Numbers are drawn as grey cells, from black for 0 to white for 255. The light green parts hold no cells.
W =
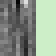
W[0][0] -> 94
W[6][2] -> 112
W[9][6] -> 60
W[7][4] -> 108
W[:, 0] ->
[94, 112, 82, 124, 98, 106, 125, 130, 111, 108, 133, 116, 107, 125]
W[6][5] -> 83
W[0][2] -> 94
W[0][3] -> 126
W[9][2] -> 108
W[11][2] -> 108
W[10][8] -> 101
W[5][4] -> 74
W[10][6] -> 48
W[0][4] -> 6
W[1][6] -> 181
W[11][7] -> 93
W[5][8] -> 89
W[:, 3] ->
[126, 136, 110, 94, 96, 91, 84, 78, 112, 92, 86, 78, 89, 95]
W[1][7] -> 128
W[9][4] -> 130
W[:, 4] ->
[6, 25, 46, 63, 77, 74, 81, 108, 117, 130, 124, 148, 134, 147]
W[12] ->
[107, 116, 125, 89, 134, 89, 35, 117, 83]
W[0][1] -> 104
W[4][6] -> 94
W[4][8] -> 101
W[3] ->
[124, 154, 94, 94, 63, 119, 129, 136, 92]
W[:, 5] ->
[164, 105, 121, 119, 120, 109, 83, 87, 107, 73, 80, 75, 89, 96]
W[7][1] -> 152
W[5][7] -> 133
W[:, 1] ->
[104, 112, 136, 154, 128, 112, 124, 152, 128, 122, 133, 103, 116, 109]
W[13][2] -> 98

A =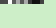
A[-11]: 72
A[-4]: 56
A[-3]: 15
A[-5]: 170

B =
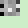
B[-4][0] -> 147
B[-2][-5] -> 176
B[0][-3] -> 143
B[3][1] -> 158
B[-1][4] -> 170

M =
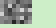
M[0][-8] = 153
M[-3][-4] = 113
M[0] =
[153, 116, 147, 132, 76, 112, 122, 113]
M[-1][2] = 118
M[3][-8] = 207
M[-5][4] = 143
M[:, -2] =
[122, 91, 124, 96, 80, 121]
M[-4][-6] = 59
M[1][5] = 104
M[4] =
[133, 140, 122, 108, 142, 195, 80, 131]
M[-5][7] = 69

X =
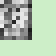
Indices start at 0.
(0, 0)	217
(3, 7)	87
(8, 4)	204
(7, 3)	157
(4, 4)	82
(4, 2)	107
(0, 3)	201
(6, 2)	95
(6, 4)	188
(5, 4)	225
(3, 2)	103
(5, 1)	178
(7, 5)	114
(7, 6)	145
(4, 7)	88
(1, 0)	68
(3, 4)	215
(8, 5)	139
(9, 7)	48
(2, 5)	223
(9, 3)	81
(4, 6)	229
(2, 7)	117

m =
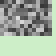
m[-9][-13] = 59
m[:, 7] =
[81, 186, 68, 186, 153, 183, 54, 148, 110]
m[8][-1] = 99
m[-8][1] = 124
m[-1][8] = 159
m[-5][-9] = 219
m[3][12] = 197
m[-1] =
[146, 208, 198, 159, 82, 172, 61, 110, 159, 140, 68, 110, 99]
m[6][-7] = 174
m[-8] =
[125, 124, 80, 176, 132, 54, 159, 186, 145, 177, 55, 61, 110]
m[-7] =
[195, 71, 165, 148, 98, 101, 101, 68, 99, 163, 127, 93, 144]
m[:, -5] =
[94, 145, 99, 196, 126, 75, 159, 81, 159]
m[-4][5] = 214
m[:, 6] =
[89, 159, 101, 121, 78, 182, 174, 78, 61]
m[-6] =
[183, 86, 177, 119, 117, 115, 121, 186, 196, 86, 169, 65, 197]
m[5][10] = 88
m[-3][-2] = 82
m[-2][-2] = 55
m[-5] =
[192, 174, 95, 148, 219, 90, 78, 153, 126, 61, 148, 164, 177]
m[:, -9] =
[198, 132, 98, 117, 219, 179, 175, 118, 82]
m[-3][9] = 122
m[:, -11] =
[149, 80, 165, 177, 95, 175, 141, 76, 198]
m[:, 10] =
[86, 55, 127, 169, 148, 88, 175, 198, 68]
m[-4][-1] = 134
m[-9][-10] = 74

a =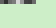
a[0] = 97
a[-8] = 49
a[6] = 67
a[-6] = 123
